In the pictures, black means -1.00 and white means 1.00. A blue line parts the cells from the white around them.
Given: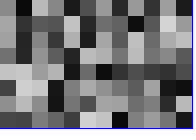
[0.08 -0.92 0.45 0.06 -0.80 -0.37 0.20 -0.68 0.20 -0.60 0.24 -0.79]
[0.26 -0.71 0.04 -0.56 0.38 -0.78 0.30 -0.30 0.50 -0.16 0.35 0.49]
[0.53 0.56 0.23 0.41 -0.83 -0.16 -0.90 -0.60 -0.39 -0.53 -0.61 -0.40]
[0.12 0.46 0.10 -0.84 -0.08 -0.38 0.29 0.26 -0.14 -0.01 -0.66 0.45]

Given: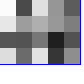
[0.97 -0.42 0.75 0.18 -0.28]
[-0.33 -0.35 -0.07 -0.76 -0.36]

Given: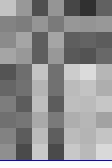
[0.53 0.19 -0.37 0.17 -0.46 -0.62 -0.24]
[0.10 0.30 -0.26 0.30 -0.26 -0.22 -0.28]
[-0.34 -0.14 0.52 -0.13 0.60 0.72 0.43]
[-0.03 -0.27 0.49 -0.27 0.49 0.46 0.55]
[0.02 -0.28 0.46 -0.26 0.47 0.41 0.54]

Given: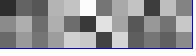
[-0.65 -0.23 -0.33 0.41 0.53 0.98 -0.08 0.32 0.53 -0.51 0.48 0.03]
[-0.17 0.21 -0.09 0.24 0.63 0.57 -0.48 0.66 -0.26 -0.07 -0.25 0.10]

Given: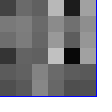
[-0.48 -0.17 -0.25 0.44 -0.78 0.26]
[-0.14 -0.03 -0.20 0.20 -0.27 0.18]
[-0.29 -0.24 0.03 -0.17 -0.28 -0.30]

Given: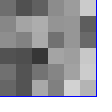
[-0.14 -0.37 -0.25 0.10 0.22 0.59]
[0.11 0.02 0.33 -0.11 0.18 -0.18]
[-0.12 -0.35 -0.10 0.04 0.27 0.60]

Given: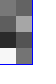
[-0.06 -0.22]
[-0.67 -0.35]

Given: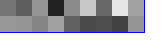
[-0.09 -0.26 0.17 -0.74 0.09 0.57 -0.19 0.81 0.27]

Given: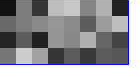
[-0.87 -0.02 -0.58 0.48 0.56 0.04 0.39 -0.74]
[-0.71 -0.27 -0.75 0.17 0.07 0.37 -0.20 -0.47]
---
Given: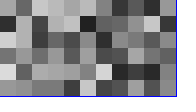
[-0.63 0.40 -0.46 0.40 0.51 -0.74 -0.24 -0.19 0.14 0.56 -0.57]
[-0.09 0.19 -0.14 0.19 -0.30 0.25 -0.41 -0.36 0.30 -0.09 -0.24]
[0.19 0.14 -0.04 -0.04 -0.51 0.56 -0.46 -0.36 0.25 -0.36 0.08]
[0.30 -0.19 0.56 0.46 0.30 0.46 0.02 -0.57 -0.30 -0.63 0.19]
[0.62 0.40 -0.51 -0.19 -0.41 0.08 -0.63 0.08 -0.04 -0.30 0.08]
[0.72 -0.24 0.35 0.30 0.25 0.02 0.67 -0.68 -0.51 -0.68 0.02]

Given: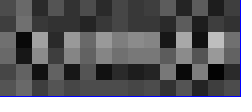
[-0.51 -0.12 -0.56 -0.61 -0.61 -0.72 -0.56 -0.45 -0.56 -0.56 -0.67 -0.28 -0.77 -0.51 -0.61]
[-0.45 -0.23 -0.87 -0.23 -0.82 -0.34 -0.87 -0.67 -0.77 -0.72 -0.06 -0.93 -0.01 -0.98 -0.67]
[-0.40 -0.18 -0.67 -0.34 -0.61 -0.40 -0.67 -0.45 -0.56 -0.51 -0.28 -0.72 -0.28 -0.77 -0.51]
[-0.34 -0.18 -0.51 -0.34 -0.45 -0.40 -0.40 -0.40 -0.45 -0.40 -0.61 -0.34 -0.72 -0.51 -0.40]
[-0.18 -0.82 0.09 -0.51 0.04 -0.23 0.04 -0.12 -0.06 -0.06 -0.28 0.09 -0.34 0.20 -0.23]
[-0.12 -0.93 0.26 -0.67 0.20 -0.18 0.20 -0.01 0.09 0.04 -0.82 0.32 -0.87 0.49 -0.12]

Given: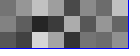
[-0.32 -0.49 0.68 0.29 -0.60 -0.09 -0.15 0.13]
[-0.09 0.18 0.51 0.24 -0.43 0.08 -0.15 0.51]
[0.02 -0.26 -0.71 -0.54 0.35 -0.32 0.18 -0.21]

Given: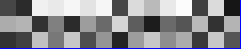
[-0.61 -0.50 0.51 -0.06 0.56 -0.39 0.17 -0.72 0.23 0.56 0.11 0.35 -0.55 0.56 -0.33]
[-0.45 -0.66 0.88 0.83 0.93 0.78 0.93 -0.45 0.72 0.46 0.83 0.98 -0.50 0.72 -0.83]
[0.35 0.41 -0.61 0.00 -0.66 0.23 -0.17 0.67 -0.27 -0.78 -0.17 -0.33 0.46 -0.61 0.41]

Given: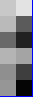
[-0.18 -0.74]
[0.12 -0.51]
[0.18 -0.96]
[0.41 0.29]
[0.46 -0.29]
[0.57 0.78]

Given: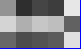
[-0.19 -0.40 -0.35 -0.29 0.76]
[0.15 -0.64 -0.46 -0.52 0.81]
[0.66 0.37 0.55 0.49 -0.24]
